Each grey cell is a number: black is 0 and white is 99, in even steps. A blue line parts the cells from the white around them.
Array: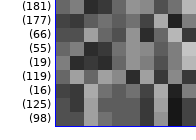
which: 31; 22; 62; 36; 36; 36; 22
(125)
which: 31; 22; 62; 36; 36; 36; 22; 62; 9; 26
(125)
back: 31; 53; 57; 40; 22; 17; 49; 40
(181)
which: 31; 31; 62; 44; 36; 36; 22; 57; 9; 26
(98)

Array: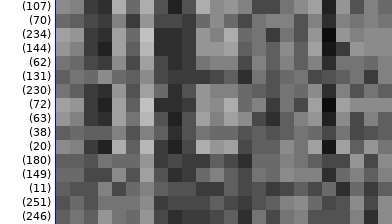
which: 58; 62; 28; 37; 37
(20)
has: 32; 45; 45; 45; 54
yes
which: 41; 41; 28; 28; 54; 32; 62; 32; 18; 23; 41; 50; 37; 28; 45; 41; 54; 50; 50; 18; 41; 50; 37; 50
(149)

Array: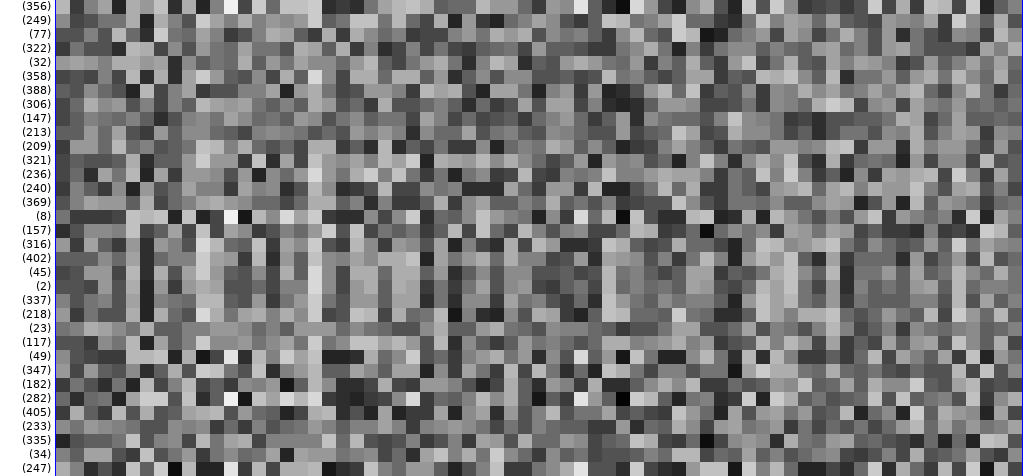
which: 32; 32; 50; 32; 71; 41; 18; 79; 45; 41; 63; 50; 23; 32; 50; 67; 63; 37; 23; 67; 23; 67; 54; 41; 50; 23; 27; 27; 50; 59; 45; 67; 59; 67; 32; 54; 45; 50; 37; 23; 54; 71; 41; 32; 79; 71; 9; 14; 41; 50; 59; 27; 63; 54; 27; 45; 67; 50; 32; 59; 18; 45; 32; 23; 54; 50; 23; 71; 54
(77)
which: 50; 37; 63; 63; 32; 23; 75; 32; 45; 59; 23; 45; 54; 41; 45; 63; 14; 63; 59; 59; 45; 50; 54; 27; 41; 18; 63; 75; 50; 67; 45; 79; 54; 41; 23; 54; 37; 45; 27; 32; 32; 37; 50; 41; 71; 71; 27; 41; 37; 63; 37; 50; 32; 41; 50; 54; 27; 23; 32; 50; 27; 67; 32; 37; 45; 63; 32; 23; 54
(34)

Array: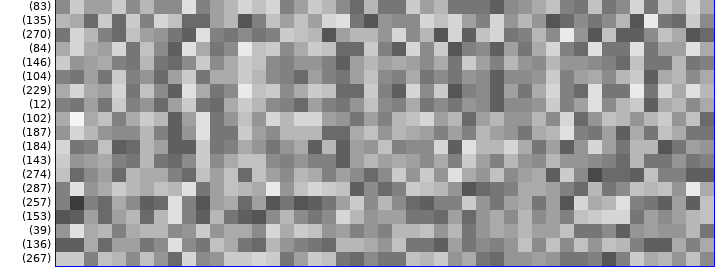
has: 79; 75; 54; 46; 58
no
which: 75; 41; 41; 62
(135)
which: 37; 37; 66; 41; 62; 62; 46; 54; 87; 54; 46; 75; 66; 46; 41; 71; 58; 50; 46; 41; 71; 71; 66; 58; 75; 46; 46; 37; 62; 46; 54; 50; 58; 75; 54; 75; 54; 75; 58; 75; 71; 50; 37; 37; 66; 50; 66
(136)
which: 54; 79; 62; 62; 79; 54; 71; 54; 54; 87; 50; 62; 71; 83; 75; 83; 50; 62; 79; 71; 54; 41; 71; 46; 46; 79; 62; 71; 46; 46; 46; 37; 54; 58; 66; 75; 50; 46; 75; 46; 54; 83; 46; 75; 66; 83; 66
(83)
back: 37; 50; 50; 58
(143)
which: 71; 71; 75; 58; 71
(39)
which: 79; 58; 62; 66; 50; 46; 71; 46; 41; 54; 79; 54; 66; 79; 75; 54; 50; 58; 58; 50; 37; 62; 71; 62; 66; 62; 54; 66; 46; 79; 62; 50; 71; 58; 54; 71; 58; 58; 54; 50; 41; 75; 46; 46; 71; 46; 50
(146)

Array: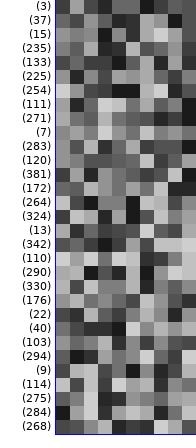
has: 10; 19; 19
no
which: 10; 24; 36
(3)
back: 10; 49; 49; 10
(264)

